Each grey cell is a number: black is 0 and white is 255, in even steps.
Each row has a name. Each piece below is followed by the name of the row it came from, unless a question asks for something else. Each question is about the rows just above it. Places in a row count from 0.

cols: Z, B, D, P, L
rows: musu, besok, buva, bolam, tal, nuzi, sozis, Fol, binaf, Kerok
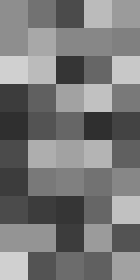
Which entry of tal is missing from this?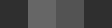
[67]
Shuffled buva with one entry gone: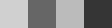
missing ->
[200]
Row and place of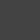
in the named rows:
tal, 4
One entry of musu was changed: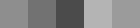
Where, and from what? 3, [187]
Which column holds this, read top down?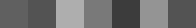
B
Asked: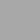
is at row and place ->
besok, 1

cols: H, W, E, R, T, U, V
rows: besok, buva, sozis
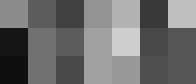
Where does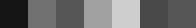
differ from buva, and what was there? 2, [92]
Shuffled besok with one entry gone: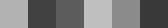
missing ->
[147]
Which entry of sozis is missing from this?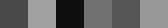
[79]
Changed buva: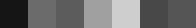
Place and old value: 1, [113]
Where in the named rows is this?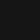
buva, 0
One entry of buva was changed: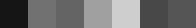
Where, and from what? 2, [92]
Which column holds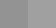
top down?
R

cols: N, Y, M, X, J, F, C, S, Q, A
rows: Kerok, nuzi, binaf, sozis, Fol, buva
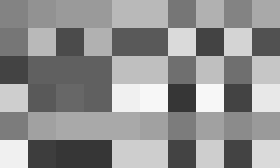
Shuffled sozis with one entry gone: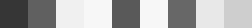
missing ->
[67]
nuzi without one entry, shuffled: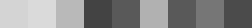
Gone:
[81]
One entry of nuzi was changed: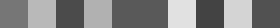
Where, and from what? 6, [218]
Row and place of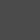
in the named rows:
nuzi, 2

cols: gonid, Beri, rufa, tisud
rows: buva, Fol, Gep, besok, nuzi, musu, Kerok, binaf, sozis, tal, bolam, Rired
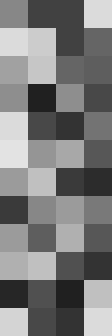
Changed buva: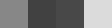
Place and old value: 2, [65]
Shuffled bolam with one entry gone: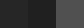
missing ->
[192]
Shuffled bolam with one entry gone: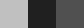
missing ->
[38]
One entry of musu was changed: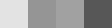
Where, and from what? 2, [168]
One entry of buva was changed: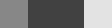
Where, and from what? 3, [219]
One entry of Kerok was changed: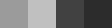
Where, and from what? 2, [58]

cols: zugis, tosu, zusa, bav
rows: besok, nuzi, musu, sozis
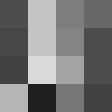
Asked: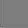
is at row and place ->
besok, 2
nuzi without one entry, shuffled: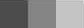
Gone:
[71]
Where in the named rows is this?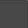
nuzi, 0
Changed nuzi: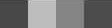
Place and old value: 1, [196]
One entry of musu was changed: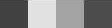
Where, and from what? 1, [217]
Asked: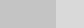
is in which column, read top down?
tosu

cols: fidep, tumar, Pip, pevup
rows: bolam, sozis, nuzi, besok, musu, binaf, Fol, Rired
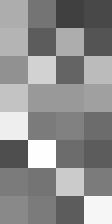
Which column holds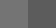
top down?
tumar
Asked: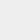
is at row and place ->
musu, 0
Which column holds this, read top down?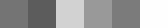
tumar
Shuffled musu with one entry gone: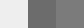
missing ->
[129]
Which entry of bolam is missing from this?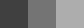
[72]
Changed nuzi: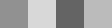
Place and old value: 1, [210]

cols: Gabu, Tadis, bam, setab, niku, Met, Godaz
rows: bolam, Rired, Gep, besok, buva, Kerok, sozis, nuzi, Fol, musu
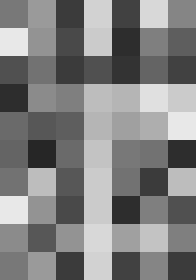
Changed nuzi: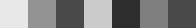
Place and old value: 6, [80]
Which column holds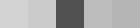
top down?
setab

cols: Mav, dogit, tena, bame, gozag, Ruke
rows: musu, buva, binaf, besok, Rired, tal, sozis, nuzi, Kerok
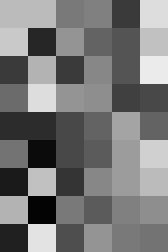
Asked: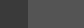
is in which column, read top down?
gozag
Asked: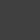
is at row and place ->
besok, 4
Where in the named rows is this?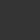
sozis, 2

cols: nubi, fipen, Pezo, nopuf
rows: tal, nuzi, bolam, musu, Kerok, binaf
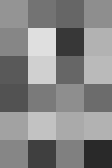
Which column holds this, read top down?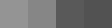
nubi
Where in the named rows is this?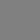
binaf, 2

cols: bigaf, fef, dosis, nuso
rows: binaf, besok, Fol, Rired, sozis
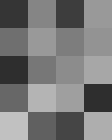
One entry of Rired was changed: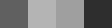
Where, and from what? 0, [103]
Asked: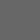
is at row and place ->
Rired, 0
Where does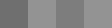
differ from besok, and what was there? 1, [153]
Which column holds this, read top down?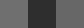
bigaf
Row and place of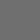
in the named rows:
besok, 0
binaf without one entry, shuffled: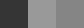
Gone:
[61]
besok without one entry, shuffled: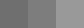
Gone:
[147]

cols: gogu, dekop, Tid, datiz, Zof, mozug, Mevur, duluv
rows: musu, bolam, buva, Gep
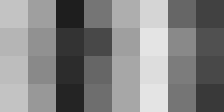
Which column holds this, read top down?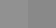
dekop
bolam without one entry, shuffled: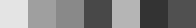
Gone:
[145]
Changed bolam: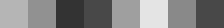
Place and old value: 7, [80]
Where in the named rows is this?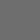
Gep, 3
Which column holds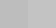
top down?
gogu
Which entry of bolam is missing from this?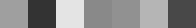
[80]

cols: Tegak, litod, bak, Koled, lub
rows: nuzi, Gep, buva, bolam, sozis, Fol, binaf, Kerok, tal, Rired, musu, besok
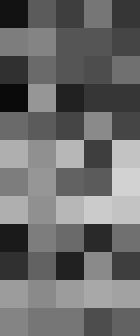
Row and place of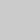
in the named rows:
Kerok, 3
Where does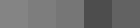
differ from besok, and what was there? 1, [118]

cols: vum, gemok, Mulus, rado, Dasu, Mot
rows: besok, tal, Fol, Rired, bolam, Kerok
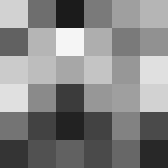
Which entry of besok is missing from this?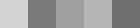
[27]
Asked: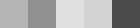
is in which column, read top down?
Mot

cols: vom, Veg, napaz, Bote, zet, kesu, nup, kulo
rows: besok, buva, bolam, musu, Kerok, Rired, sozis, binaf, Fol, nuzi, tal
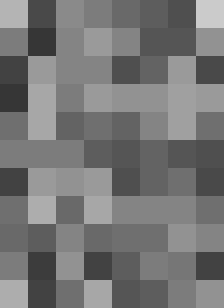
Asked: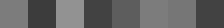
nuzi
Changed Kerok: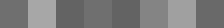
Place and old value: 7, [111]
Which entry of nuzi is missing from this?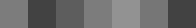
[60]
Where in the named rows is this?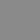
besok, 2
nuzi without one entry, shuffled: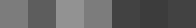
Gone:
[118]

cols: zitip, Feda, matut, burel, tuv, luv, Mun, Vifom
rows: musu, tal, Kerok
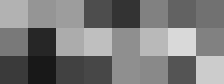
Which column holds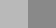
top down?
luv
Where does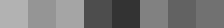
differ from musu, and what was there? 2, [157]
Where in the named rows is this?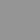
musu, 1

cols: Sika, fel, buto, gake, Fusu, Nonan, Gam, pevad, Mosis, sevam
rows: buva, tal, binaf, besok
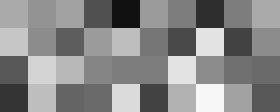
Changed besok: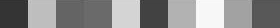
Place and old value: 4, [219]
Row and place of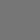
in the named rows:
tal, 5
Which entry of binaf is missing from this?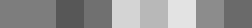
[133]
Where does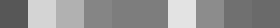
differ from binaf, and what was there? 2, [184]
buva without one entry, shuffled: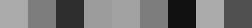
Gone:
[147]
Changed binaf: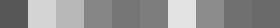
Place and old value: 4, [125]

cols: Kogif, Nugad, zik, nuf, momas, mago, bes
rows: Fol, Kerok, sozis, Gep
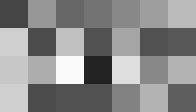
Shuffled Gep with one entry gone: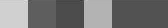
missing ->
[129]
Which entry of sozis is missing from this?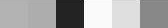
[199]
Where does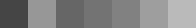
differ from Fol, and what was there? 4, [136]
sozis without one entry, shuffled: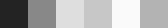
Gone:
[173]
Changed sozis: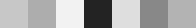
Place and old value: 2, [250]
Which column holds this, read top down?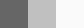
zik
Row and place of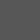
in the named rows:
Kerok, 6

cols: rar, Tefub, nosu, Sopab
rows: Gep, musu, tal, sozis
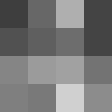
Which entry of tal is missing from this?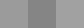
[115]
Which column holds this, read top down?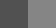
rar
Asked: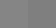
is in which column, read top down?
rar
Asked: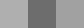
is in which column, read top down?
nosu
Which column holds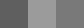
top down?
Tefub
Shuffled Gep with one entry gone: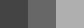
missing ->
[62]

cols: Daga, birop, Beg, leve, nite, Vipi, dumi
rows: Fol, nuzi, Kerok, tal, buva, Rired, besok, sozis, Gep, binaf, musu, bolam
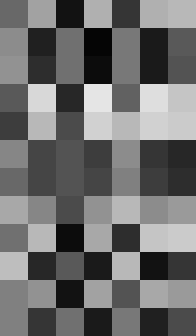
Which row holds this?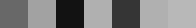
Fol
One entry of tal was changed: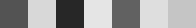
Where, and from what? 0, [89]
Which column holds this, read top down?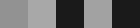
leve
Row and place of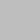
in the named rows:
binaf, 0
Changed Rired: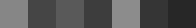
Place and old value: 2, [83]

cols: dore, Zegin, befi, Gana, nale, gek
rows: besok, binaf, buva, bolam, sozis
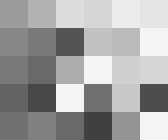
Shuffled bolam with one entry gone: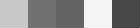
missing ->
[77]
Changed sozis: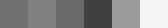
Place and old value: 4, [148]
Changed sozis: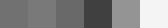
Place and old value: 1, [128]
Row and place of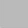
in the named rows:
binaf, 4
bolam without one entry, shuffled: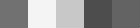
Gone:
[71]
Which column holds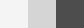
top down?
gek
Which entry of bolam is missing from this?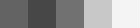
[77]

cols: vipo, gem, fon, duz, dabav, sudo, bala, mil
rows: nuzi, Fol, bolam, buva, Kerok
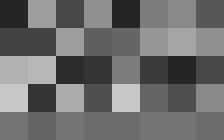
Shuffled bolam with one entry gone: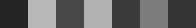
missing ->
[44]
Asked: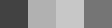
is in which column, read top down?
vipo

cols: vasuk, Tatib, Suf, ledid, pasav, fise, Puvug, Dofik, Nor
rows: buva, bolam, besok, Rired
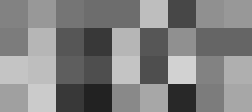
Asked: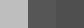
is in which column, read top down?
fise
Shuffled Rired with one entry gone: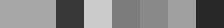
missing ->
[34]

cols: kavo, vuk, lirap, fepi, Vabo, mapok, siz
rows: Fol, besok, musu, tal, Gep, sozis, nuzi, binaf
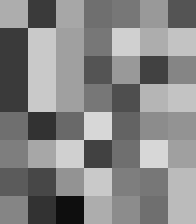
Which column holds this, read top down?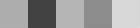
mapok
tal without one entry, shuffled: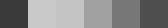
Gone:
[181]

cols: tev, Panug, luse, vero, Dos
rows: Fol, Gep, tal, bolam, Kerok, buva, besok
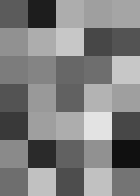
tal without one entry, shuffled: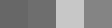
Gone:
[124]
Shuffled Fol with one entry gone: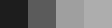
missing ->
[165]
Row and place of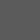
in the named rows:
Fol, 0
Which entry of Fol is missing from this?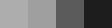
[165]
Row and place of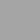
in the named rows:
Fol, 4

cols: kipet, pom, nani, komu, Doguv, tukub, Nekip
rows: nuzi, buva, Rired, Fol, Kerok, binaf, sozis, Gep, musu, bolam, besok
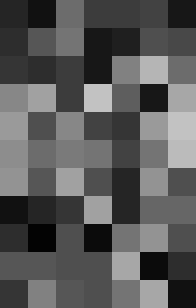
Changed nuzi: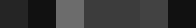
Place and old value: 6, [23]
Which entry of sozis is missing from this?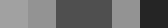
[86]
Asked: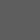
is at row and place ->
Fol, 4
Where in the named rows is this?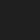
buva, 4
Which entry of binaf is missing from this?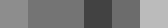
[122]
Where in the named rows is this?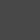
buva, 6

